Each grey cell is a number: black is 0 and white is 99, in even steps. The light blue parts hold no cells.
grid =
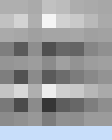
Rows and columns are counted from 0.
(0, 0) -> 68
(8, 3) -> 48
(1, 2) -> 68
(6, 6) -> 71
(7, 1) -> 29
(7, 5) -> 40
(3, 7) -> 56
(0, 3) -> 75
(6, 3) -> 92
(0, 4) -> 73
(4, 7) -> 62
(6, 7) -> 66
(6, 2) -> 68
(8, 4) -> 56
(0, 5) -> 67
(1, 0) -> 75
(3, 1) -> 35
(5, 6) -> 53
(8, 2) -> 59
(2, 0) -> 66
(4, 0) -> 58

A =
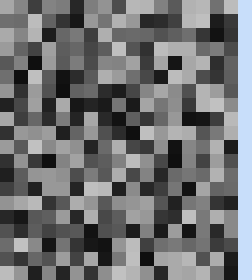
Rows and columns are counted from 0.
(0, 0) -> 65
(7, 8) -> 46
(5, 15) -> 20
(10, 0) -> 60
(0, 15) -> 44
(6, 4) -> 6
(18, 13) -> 71
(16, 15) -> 16
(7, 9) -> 10
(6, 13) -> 31
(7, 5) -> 9
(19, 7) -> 55
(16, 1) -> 18
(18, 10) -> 6
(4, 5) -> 48
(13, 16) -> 41
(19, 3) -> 52
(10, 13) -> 52
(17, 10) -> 25
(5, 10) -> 28
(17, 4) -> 45
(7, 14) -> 70
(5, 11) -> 10
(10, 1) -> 35
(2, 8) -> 40
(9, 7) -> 31
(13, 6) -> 74
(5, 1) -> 6
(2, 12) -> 37
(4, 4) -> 35
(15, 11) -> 21
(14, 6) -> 58
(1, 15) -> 11
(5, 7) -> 68
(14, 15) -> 20
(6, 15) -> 61
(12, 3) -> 59
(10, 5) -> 56

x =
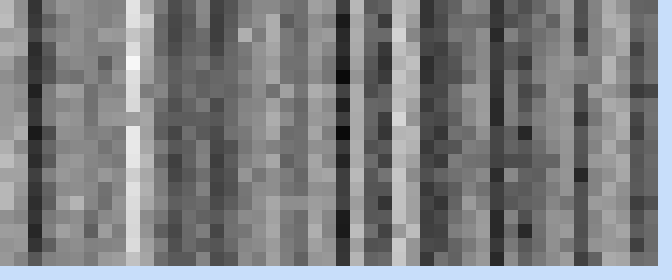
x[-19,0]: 71
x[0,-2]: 39
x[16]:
[61, 60, 15, 50, 62, 57, 37, 61, 49, 83, 57, 37, 28, 41, 49, 27, 44, 46, 56, 65, 46, 43, 68, 51, 10, 73, 43, 26, 59, 73, 25, 26, 49, 54, 61, 16, 41, 16, 43, 56, 60, 31, 52, 59, 64, 36, 41]
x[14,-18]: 62
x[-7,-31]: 33
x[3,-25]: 60
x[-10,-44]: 30
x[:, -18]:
[68, 60, 52, 66, 74, 67, 70, 62, 57, 71, 69, 62, 54, 63, 62, 62, 73, 58, 58]
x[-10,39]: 55
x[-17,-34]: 36
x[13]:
[71, 59, 21, 39, 54, 55, 53, 44, 52, 87, 68, 48, 33, 38, 50, 26, 32, 46, 54, 55, 45, 42, 56, 55, 24, 67, 33, 33, 75, 63, 22, 30, 36, 50, 44, 25, 37, 35, 41, 48, 57, 31, 51, 65, 56, 35, 40]
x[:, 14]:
[53, 52, 42, 40, 47, 37, 38, 47, 37, 35, 49, 51, 43, 50, 42, 38, 49, 36, 51]
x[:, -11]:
[39, 31, 50, 36, 35, 47, 50, 50, 49, 37, 39, 30, 53, 37, 34, 51, 41, 47, 54]
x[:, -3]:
[57, 65, 68, 65, 54, 57, 52, 63, 68, 66, 54, 66, 65, 56, 54, 58, 64, 58, 64]
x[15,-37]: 54
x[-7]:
[63, 63, 25, 50, 59, 56, 51, 59, 54, 80, 65, 48, 27, 34, 43, 28, 33, 58, 46, 55, 48, 40, 62, 64, 24, 72, 34, 45, 77, 54, 31, 39, 44, 47, 53, 17, 53, 38, 37, 53, 58, 15, 51, 56, 65, 34, 40]
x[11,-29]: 56
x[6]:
[59, 56, 13, 48, 62, 60, 44, 52, 51, 85, 48, 52, 35, 44, 38, 41, 39, 45, 54, 44, 62, 46, 67, 61, 26, 67, 30, 37, 71, 70, 28, 28, 44, 60, 60, 20, 50, 28, 37, 57, 54, 31, 61, 57, 52, 23, 27]
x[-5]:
[71, 56, 18, 37, 61, 70, 52, 43, 57, 85, 65, 52, 37, 40, 42, 29, 36, 45, 56, 65, 55, 55, 61, 59, 26, 61, 34, 20, 75, 62, 27, 21, 39, 60, 50, 25, 34, 38, 40, 52, 45, 32, 60, 59, 54, 24, 31]
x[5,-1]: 44
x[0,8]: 51
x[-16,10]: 66
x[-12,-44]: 49
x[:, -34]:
[38, 34, 36, 39, 42, 40, 44, 39, 36, 43, 37, 38, 34, 38, 40, 43, 41, 41, 35]
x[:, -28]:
[53, 67, 67, 64, 60, 64, 44, 62, 67, 64, 50, 65, 55, 55, 65, 63, 65, 60, 62]
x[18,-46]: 51
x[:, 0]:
[71, 73, 60, 68, 61, 55, 59, 59, 59, 60, 68, 73, 63, 71, 71, 56, 61, 57, 59]
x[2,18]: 48
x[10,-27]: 45
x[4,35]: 24
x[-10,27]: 21

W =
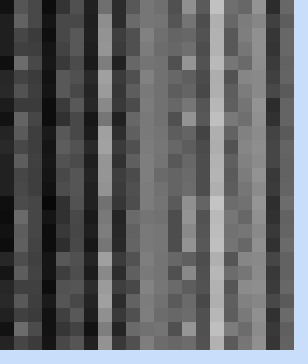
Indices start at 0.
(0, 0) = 7
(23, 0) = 7
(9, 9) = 37
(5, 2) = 23
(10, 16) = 32
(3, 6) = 12
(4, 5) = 29
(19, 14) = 31
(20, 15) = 69
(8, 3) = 5
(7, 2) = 23
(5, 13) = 37
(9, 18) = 54
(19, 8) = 17
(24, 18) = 56
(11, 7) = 58
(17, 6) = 9
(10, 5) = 32
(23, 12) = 31
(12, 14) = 30
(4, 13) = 58
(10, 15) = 67
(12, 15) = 70
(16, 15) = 73
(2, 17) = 49
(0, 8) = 17
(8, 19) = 19
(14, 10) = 48
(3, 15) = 69
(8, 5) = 28
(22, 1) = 25
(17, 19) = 19
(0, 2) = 28
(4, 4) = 22
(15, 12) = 30
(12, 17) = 48
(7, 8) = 22
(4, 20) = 38
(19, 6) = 11
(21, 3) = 10

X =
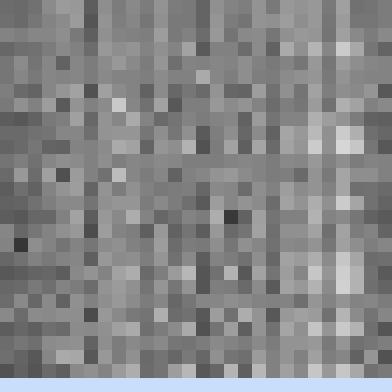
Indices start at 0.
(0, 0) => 42
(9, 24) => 79
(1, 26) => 46
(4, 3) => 52
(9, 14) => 35
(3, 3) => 48
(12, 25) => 55
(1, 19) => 56
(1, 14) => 39
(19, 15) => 44
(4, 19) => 47
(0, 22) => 59
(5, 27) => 51
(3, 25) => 65
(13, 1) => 43
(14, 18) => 54
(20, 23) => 54
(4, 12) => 43
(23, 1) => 40
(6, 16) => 40
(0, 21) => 57
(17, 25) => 55
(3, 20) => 66
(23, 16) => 61
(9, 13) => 56
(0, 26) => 45
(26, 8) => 60
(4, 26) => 52
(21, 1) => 53
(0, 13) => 47
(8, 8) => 52
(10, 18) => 64
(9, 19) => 38
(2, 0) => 51
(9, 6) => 43
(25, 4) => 66
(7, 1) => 56
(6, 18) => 61
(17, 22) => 57

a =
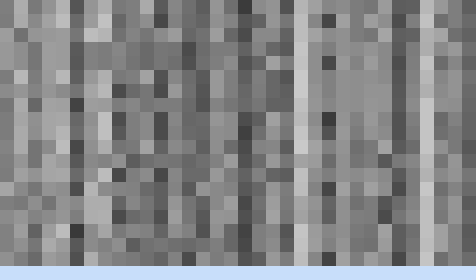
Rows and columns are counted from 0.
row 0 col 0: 49
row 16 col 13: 50
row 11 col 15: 50
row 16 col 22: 60
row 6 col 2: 51
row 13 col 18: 40
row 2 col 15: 61
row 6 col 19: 40
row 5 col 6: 59
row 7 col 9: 52
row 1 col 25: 48
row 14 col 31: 48
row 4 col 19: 62
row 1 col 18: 38
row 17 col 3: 66
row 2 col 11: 54
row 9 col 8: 34
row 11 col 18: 42
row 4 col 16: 54
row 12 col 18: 50
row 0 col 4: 69
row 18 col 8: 49
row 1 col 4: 73
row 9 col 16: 54
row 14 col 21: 64
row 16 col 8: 47
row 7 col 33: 40
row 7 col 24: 56
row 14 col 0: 49
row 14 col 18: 44
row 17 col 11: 46
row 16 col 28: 36
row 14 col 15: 53
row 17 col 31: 62
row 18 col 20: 48
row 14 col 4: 57
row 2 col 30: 68
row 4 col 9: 45
